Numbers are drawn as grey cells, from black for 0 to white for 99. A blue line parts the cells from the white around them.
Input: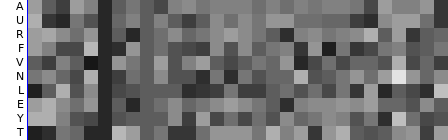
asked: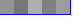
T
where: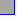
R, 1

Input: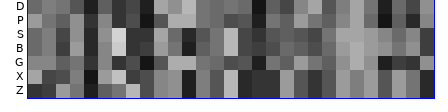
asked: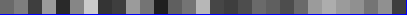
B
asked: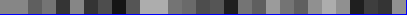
G

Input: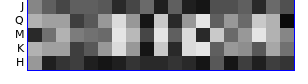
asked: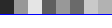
Q
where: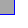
K, 17
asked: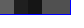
J
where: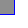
K, 15
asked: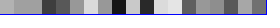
K

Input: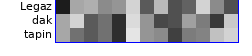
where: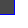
dak, 7
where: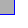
Legaz, 2
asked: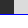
dak
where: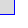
dak, 5

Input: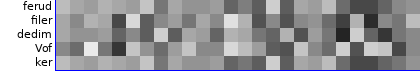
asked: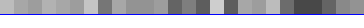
ferud
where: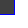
filer, 20
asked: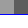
Vof
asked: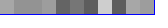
ker
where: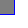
ferud, 13

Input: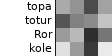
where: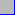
Ror, 1
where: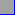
topa, 3
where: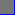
Ror, 3
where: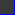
kole, 2

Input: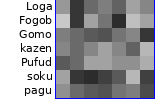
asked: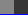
Gomo
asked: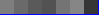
Gomo
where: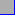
Pufud, 6
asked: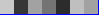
Fogob
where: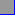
Loga, 0

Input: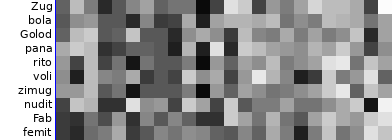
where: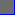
femit, 2
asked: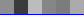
Golod
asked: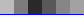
Zug
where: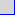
Zug, 18
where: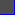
Fab, 3

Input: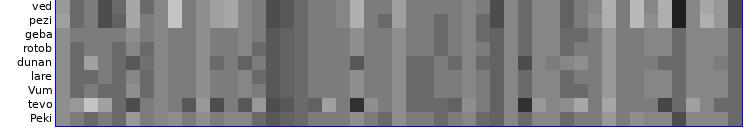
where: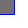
dunan, 6
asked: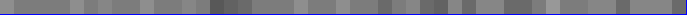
geba

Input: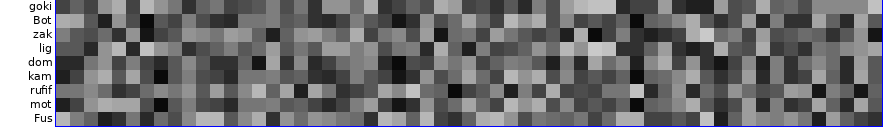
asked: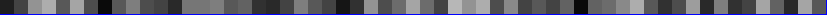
kam
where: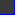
lig, 51
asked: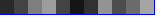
mot
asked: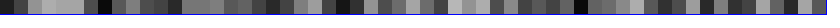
mot
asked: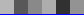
Fus
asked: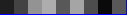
kam

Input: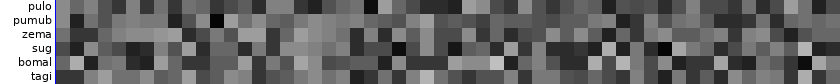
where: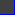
pumub, 30
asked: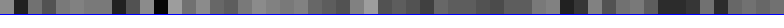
pumub
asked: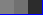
zema
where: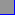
zema, 7
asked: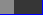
bomal
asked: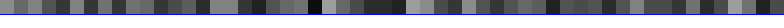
pulo
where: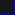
sug, 28

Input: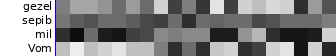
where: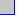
Vom, 11
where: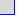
gezel, 15
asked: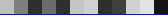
Vom
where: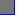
sepib, 0
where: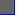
sepib, 11
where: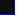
mil, 1
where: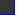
gezel, 10

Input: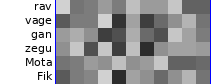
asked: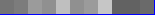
Mota
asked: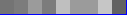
rav
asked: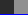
zegu
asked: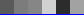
Fik
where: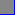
Fik, 2
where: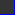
vage, 4

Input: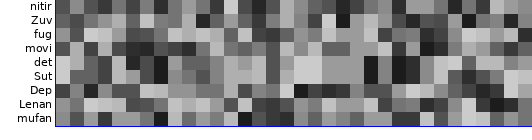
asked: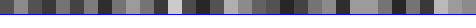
nitir
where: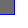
mufan, 9
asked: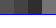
movi
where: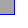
Dep, 33
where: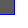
Sut, 28

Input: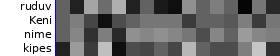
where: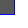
Keni, 12
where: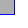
ruduv, 4
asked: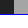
ruduv
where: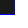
ruduv, 7
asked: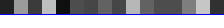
kipes
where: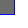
ruduv, 3

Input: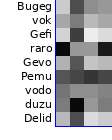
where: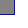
vodo, 3
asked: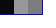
duzu
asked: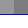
duzu

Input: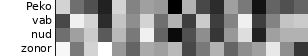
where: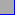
zonor, 6
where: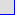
nud, 13

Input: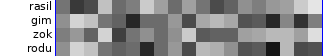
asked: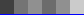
zok
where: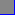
gim, 16
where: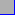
rodu, 11
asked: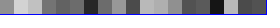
rodu
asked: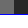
rodu
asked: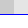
rasil

